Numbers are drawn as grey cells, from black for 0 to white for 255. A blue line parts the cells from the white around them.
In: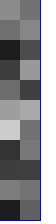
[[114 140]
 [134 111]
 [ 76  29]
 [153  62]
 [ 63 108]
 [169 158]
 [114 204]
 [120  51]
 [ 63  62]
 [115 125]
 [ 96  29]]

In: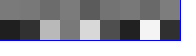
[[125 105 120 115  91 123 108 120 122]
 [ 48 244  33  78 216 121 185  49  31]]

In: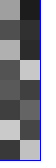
[[ 28 159]
 [ 48  79]
 [ 43 176]
 [200  83]
 [ 64  89]
 [100  63]
 [ 70 202]
 [193  57]]

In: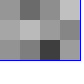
[[192 142 107 150]
 [134 155 186 166]
 [156  62 126 147]]

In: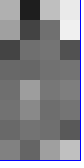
[[234 191  30 176]
 [240 112  67 160]
 [ 81 116 111  68]
 [115 113 103 104]
 [126 119 157 111]
 [116 110 137 114]
 [ 89 111 115 105]
 [192 159 101 129]]

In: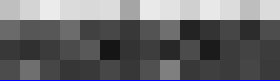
[[219 190 220 232 208 226 233 165 220 217 219 235 212 191]
 [ 77  44  70  51  35 111  83  56  71  65 108  87  86 106]
 [ 60  67  59  27  75  40  61  51  21  88  75  59  48  56]
 [ 58  70  59  63  56 127  80  55  71  57  54  70 111  76]]
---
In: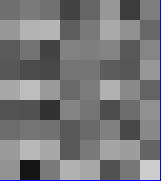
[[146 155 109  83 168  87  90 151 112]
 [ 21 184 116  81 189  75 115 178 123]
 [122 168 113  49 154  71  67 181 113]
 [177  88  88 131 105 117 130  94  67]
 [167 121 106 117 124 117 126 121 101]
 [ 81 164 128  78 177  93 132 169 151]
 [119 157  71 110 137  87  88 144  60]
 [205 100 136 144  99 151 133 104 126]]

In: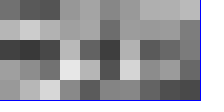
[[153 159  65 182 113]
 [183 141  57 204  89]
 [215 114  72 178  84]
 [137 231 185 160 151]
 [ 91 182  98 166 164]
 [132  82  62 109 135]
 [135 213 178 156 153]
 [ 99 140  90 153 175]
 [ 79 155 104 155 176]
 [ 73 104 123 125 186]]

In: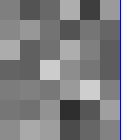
[[140 118 124 100 172 136 127]
 [169 113 128  96  96 151  83]
 [158 146 120 204 113 115 104]
 [ 75  46 154 141 173  83 174]
 [102  86 206 118 127 117  62]
 [130 159 127  93  93 102 154]]

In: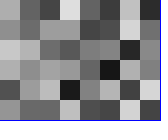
[[149  81 176 200 143 174]
 [105 156 142 180 108  99]
 [104 188 163 109 157  69]
 [191  26 153  88 157 222]
 [ 78 130 101 125  69  99]
 [ 70 181  22 132  77  60]
 [211  65 177  39 213 193]
 [ 68 214 128 137 112  44]]

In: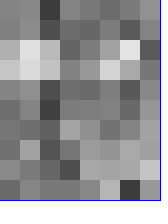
[[107 138 112 118 110 132 197 176 128 131]
 [134 122 162 111 131 143 218 223 139 135]
 [121 103  84  96  65  79 194 185  79  60]
 [121  78 118 163 124 111 130 101 109 131]
 [135 167 155 143 126 107 152 124 103 120]
 [181 164 148 115 129 126 211 162 125 108]
 [ 60 168 169 132 105  89 169 227  91 123]
 [152 195 160 162 149 136 119  90 131 145]]

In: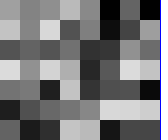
[[ 99  30 115 219  83 195 160]
 [ 27  80 121 145  99 133 131]
 [ 47 104  31 211  84 216 143]
 [196 117 195 175 113  82 186]
 [186 135  52  39  50 127 137]
 [ 21 216  79  88  54  13   1]
 [ 71 214  81 219 145  68 100]
 [ 70 206  10 195 108 158   1]]
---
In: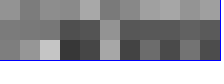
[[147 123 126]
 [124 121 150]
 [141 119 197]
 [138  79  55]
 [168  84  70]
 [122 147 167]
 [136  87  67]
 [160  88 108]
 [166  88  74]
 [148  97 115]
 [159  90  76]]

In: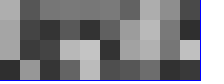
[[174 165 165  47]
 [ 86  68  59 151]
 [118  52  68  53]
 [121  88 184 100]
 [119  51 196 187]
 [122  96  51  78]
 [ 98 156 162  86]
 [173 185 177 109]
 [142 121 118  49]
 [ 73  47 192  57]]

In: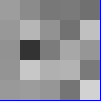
[[157 152 146 148 153]
 [139 182  51 199 156]
 [120 146 124 176 150]
 [122 114 167 179 117]
 [112 192 150 122 210]]

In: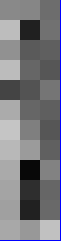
[[137 189 145 188  68 171 197 184 170 164 160 168]
 [134  32  90 102  83 102 127 155   8  46  33 152]
 [109 113  95  86 117  95  86  96 130 102 105 193]]

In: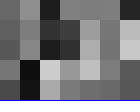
[[104  95  88 118  74]
 [142 125 134  14  19]
 [ 29  50  29 205 170]
 [128  62  49 152 122]
 [124 158 173 191 110]
 [126 119 115 125 105]
 [ 37 186 199  89  88]]

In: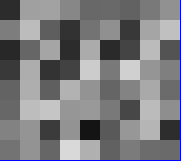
[[ 44 125  40  57  99 103 130 115]
 [160 188 102 173 174 189 148 147]
 [162  94 165  51  95 197  59 102]
 [135  50  44  66 178 150 147 217]
 [104 115 171 204 147 153  20 176]
 [105 144  42 121 101 121  89  97]
 [ 98  56  68 208 131  71 151 123]
 [121 165 187 149 169 187 181 108]
 [145 192  83 127 107 142  45 106]]
